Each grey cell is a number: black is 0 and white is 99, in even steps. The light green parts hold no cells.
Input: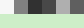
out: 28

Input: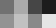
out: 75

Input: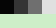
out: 20

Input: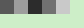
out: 17

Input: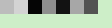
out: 7

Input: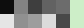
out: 61
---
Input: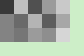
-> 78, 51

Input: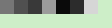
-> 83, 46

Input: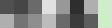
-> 68, 68

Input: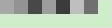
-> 43, 65

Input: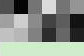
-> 58, 75

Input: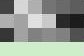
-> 36, 21

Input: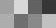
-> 21, 67
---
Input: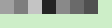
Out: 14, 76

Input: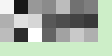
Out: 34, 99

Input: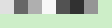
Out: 96, 96

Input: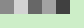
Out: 40, 82

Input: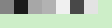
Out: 69, 93

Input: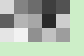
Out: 65, 94

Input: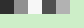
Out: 96, 96

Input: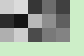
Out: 72, 85

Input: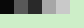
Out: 16, 78
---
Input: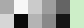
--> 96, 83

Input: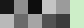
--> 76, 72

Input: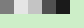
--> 89, 76

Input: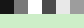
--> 99, 90

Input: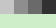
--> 77, 55

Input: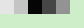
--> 89, 76

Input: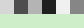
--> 93, 83

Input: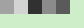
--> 82, 63
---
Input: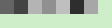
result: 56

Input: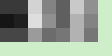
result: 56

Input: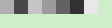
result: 60

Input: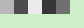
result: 91

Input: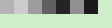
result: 37

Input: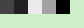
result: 91

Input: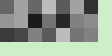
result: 45
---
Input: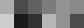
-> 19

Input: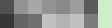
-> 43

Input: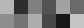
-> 67

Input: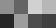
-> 30

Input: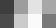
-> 97

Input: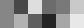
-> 37

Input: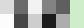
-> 80
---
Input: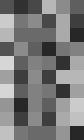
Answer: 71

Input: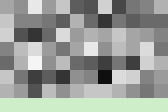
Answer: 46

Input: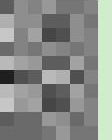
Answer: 46

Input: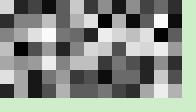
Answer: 26

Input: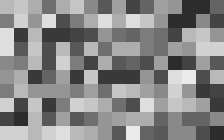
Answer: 17
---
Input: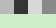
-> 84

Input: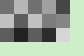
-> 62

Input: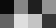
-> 12

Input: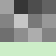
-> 30

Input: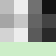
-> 44

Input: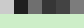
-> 26
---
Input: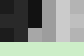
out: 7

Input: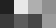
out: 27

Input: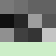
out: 61

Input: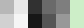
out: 9

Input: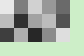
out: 63

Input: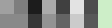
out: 21

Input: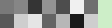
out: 89

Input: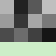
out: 65
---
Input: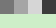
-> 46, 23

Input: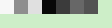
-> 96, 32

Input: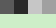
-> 35, 62

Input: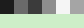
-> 11, 64

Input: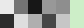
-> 91, 77

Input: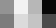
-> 57, 29

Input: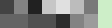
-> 26, 60

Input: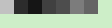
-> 75, 39

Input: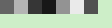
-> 39, 31

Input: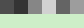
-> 30, 61
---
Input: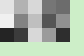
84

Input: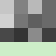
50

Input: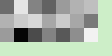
60

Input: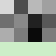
30

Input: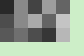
26

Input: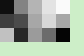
70
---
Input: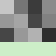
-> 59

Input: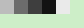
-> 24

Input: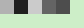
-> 79

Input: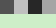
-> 74

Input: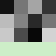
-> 29

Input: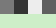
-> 20
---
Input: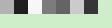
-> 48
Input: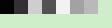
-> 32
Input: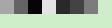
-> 88
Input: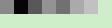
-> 57
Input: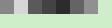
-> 26
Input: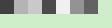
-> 29
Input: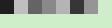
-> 53
